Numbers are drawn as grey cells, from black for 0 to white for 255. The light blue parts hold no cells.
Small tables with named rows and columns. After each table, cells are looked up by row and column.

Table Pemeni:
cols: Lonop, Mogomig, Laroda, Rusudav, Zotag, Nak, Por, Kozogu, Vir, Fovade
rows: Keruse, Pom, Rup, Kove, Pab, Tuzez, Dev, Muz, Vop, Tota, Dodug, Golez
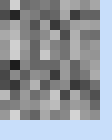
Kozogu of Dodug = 156
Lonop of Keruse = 108
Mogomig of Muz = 138
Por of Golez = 136
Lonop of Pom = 74
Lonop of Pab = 150
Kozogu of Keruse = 164
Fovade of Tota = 80
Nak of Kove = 180

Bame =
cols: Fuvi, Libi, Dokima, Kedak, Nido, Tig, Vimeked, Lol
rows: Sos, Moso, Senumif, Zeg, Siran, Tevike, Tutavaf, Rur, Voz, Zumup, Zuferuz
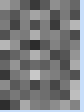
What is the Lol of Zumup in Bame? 190
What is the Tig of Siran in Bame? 130
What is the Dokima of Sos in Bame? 92
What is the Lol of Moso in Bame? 78
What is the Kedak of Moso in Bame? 164
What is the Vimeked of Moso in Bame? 122
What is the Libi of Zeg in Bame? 130
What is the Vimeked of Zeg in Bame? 107
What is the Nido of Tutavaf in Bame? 94
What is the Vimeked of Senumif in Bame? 140
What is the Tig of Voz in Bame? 70
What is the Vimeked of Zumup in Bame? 80
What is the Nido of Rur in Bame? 138
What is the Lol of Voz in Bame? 180
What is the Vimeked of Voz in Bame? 118
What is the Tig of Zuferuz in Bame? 140
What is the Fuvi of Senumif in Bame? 124
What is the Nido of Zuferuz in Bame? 119
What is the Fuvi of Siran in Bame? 182
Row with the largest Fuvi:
Siran

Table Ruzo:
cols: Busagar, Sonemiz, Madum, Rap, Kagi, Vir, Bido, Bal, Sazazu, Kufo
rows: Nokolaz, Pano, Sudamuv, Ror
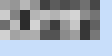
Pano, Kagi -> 192
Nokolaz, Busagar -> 161
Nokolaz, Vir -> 92
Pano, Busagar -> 204
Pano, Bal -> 212
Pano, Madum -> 46
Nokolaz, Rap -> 147
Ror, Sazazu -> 55
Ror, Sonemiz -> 163
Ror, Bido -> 139
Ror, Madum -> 172
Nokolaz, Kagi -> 64
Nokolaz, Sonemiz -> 150
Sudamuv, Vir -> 60
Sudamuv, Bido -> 150
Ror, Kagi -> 84
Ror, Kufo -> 119
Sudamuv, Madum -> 43
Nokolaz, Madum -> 183
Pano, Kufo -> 116
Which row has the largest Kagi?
Pano

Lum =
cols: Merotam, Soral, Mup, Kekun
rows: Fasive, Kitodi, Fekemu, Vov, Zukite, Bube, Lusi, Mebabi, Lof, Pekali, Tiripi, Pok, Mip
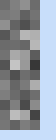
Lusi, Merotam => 84
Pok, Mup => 166
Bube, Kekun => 92
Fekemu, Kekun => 106
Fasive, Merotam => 110
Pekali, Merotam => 126
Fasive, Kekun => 108
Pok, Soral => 188
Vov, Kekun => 176
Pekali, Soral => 107
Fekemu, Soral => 99
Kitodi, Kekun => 115
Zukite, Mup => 103
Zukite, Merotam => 107
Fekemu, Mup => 80
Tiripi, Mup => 75
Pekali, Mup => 90
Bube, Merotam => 114
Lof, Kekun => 173
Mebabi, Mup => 110
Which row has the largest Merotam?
Fekemu

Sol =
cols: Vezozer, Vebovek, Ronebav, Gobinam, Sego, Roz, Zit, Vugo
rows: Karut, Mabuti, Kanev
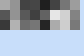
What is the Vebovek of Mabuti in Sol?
147
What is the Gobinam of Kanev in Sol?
118
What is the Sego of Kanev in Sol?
37
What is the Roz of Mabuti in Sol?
230
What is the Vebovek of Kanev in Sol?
178
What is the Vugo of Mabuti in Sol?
131
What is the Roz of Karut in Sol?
67
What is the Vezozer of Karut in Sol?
170

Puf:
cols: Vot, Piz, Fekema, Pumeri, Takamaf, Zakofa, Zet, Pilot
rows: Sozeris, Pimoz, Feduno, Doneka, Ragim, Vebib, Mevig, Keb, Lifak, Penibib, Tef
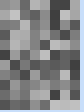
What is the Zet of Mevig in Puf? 98
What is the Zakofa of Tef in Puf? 191
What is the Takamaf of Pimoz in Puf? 139
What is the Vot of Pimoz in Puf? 168
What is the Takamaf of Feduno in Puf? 142
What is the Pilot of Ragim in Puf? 140
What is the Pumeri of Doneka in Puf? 130
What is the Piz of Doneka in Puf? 175
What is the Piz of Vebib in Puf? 155
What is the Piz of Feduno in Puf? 127
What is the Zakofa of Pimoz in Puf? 63
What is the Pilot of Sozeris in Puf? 168
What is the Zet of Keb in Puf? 185
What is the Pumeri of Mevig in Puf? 86
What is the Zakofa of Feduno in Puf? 66
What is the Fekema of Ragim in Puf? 164
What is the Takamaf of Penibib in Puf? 176
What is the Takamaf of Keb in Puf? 99

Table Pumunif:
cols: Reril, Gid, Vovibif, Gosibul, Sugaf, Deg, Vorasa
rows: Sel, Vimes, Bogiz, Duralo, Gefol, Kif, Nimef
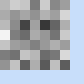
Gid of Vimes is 149
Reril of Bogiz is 186
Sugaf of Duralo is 151
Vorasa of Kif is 217
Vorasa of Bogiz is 175
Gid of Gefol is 158
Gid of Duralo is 126
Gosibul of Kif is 183
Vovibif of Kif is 196
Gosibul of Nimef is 174
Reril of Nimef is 147
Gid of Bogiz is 140
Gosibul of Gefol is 129
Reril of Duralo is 243
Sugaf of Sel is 204
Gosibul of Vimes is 146
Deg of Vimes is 159

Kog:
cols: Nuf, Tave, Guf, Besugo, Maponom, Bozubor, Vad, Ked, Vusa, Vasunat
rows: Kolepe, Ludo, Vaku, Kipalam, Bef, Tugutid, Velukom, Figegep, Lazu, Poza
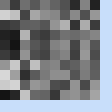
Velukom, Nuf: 149
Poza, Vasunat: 164
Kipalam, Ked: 107
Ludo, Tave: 192
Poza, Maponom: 100
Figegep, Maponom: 122
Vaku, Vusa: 172
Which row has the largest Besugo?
Velukom

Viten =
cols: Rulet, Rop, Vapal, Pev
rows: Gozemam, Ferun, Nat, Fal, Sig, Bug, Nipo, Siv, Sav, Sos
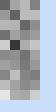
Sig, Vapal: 173
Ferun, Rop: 99
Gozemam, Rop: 165
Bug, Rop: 144
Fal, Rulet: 113
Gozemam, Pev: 129
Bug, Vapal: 115

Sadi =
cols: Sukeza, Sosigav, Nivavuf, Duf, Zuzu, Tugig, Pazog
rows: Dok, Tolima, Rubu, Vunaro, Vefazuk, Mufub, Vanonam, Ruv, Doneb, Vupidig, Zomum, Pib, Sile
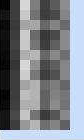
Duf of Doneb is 178
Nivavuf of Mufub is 174
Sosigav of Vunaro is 60
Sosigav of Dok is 62
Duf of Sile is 181
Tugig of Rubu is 131
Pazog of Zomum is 115
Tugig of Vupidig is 129
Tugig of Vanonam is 95
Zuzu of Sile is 111
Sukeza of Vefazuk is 13
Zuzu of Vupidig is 98

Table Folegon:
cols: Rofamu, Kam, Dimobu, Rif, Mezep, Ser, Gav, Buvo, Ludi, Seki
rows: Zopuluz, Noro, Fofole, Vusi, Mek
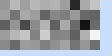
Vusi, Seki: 244
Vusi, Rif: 130
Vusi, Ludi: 177
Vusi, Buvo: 96
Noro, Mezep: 100
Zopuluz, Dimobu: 159
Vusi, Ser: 132
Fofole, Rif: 140
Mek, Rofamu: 137
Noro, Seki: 100
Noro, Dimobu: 169
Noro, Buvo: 153
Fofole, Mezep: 179
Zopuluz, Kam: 184
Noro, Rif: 158
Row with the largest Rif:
Zopuluz

